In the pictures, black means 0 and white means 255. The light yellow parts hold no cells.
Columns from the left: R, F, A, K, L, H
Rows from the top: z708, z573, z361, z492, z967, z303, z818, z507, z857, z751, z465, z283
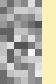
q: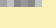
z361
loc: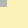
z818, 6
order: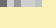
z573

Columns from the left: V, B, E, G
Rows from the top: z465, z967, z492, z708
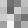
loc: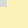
z492, 2
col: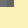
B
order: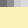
z492
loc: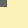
z967, 2
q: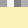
z708

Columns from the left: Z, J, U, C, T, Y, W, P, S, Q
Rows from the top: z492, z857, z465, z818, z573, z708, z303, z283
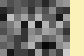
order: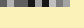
z465
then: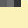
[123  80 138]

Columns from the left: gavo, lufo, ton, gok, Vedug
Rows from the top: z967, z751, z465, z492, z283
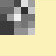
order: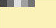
z967
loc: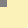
z492, 3
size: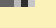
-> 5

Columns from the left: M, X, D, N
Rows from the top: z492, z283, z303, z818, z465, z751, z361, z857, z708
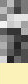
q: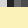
z708
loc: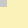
z818, 2

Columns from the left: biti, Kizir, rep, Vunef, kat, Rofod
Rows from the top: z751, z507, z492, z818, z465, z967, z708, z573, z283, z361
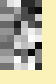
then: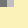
[178 253 239]
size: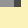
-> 3
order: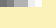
z283
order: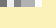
z283

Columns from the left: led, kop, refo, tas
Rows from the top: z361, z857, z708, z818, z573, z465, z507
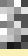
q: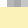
z573
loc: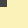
z361, 4
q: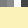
z361
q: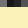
z507

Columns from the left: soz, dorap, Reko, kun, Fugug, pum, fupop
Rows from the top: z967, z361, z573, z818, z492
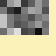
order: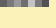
z818
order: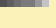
z818
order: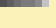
z573
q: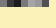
z361
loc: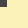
z492, 4
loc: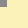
z573, 7

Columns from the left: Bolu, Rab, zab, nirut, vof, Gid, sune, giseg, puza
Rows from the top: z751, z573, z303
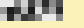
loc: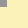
z573, 1
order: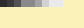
z303

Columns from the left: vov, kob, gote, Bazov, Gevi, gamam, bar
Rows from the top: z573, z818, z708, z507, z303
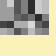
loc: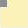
z303, 6
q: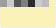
z573
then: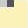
[127  43 203]
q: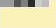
z818

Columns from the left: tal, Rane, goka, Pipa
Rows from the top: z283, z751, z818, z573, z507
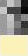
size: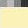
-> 4
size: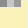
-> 3
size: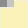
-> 2
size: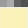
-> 4
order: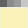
z818
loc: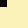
z751, 4
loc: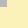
z573, 2

